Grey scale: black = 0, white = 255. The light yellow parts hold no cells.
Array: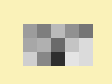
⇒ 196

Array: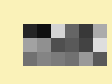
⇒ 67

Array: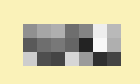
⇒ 247

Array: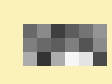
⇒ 84

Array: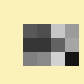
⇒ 98

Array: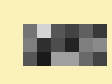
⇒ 126

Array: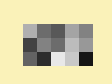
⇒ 188

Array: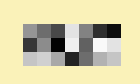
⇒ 249
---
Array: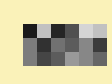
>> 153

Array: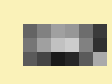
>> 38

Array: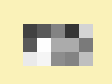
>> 141

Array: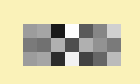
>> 66

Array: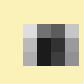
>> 27

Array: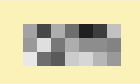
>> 214

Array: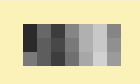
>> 167

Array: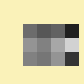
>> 118
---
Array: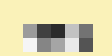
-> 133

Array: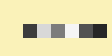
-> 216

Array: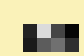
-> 92

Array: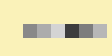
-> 172

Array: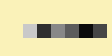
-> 47

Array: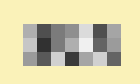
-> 89

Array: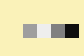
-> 238

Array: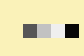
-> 194

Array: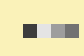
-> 228

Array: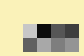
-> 168
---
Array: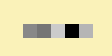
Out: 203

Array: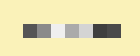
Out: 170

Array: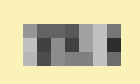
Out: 65

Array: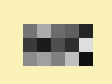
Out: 78

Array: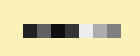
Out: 54

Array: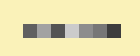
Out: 203

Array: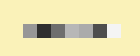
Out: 183

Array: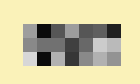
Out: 64

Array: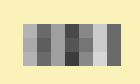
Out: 85
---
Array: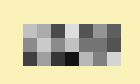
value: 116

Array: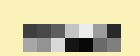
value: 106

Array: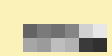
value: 58

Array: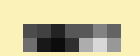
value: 216

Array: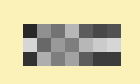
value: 203

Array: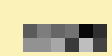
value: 190

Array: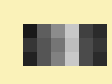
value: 75

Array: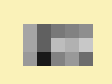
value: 177
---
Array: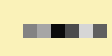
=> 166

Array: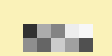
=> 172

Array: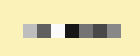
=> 96

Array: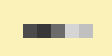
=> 56

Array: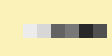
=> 215

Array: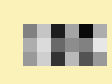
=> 197

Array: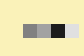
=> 162
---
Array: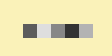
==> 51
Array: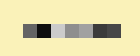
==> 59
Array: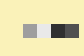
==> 48
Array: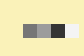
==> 52
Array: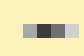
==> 112
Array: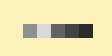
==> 67
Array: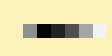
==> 165
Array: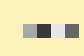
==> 231
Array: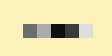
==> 58
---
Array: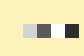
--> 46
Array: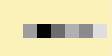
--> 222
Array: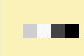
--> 2
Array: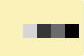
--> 4
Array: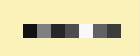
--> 60
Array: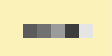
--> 229
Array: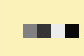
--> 10
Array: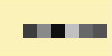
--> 84
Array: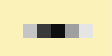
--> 229
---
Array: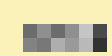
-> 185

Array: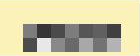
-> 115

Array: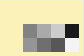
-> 87

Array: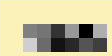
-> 84

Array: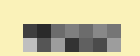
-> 75

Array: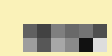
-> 17

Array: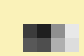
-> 175

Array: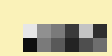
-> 78

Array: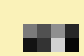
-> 209
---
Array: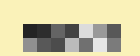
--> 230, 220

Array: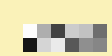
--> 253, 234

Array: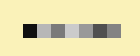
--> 203, 183

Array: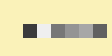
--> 239, 167

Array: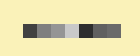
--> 201, 149

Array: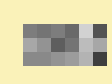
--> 210, 188

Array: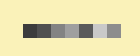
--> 201, 159

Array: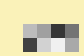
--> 240, 210

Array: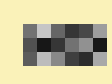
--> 198, 188
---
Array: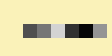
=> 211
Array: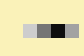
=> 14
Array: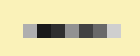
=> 47
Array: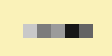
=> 155
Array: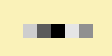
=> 0
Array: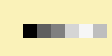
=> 128
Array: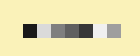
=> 127
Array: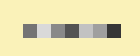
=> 137
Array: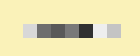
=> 89
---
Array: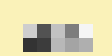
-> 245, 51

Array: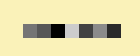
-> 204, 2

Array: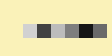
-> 209, 22

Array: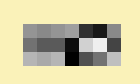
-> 239, 1

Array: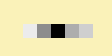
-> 236, 3

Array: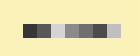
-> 212, 54

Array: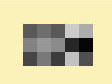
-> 203, 6

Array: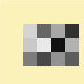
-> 233, 18

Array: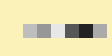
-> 231, 35
